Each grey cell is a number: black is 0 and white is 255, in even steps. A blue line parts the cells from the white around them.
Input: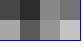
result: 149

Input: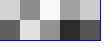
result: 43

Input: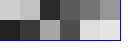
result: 222

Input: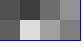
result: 160

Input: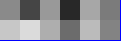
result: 187

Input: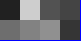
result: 144

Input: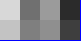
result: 143

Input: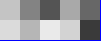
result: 211
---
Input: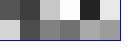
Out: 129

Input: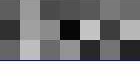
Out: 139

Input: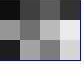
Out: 186

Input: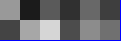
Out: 214

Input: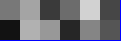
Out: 152

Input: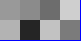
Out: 194
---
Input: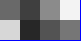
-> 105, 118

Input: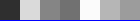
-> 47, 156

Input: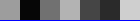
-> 157, 207

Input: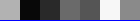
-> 178, 138

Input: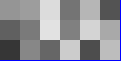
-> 149, 189

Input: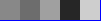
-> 136, 206

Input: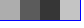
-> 173, 196

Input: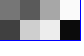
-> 118, 11
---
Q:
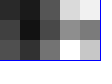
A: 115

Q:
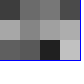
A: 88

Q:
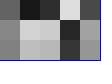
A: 184

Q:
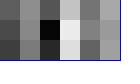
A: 222

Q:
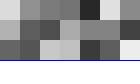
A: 59

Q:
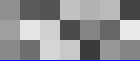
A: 59

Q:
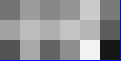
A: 142

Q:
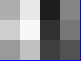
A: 194

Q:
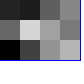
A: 64

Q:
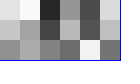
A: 108
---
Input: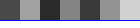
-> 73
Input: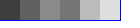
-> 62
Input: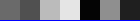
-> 106
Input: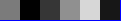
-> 123
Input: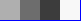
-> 175
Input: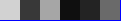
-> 210
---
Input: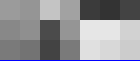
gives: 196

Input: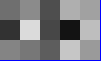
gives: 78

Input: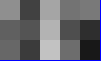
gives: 165

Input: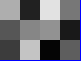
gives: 226

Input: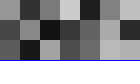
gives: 122

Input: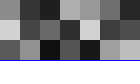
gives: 31
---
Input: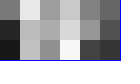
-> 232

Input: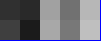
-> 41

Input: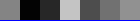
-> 3

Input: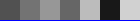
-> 115

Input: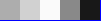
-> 209

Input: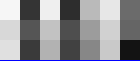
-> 52
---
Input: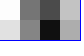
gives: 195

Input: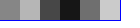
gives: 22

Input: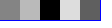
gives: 221

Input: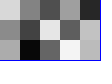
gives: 159

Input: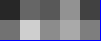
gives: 146

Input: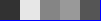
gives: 153

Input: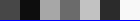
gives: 107

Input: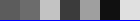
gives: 59

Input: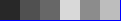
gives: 217
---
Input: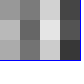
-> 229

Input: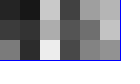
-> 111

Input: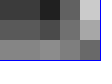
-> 112

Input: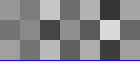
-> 218

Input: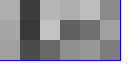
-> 112

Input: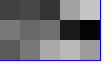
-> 26

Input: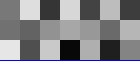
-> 106
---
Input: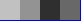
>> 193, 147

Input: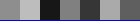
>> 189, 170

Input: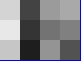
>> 232, 212

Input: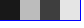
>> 229, 188

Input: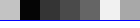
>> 241, 195

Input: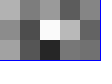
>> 250, 185

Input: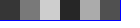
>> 206, 171

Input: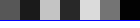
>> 219, 196

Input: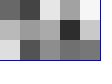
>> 246, 230

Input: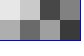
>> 231, 202
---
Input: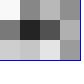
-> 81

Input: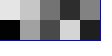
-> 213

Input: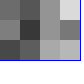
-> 148

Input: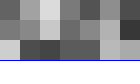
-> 178

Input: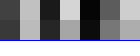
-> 119

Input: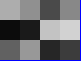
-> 195

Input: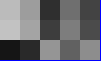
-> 125

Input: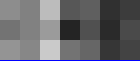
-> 42

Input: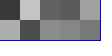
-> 134
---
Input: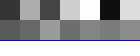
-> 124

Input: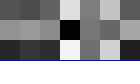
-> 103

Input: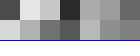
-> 143

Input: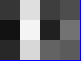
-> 32

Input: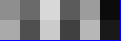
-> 183

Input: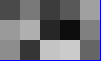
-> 13

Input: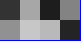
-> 185
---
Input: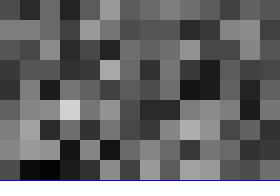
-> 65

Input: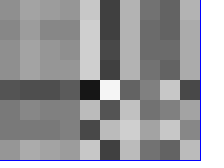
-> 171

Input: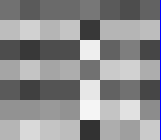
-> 189

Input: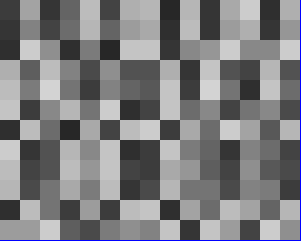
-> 150

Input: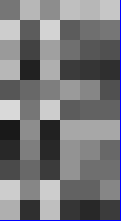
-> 118
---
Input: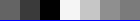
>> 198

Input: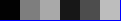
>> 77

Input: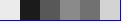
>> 113

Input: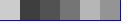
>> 182

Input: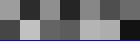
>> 135

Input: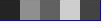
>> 67

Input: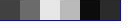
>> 12
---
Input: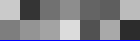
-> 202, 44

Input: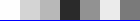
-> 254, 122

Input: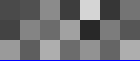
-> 74, 174

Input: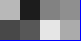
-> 184, 171

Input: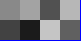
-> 137, 96

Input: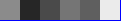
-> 139, 235
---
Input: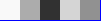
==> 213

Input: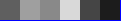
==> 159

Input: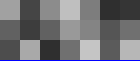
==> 191

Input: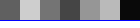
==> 186

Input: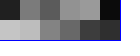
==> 189

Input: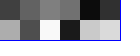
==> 218

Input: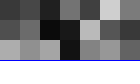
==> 186

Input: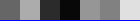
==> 172

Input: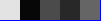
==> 101

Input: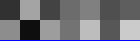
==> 189
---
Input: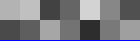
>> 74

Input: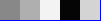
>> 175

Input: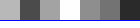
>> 115

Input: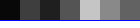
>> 62

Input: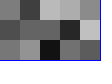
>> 63

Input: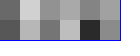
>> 105

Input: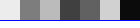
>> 97

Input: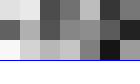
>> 54

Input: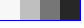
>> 191
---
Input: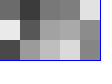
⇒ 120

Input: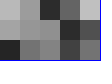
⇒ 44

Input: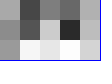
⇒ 126

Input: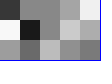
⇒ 136

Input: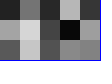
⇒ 40

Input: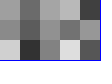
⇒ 165
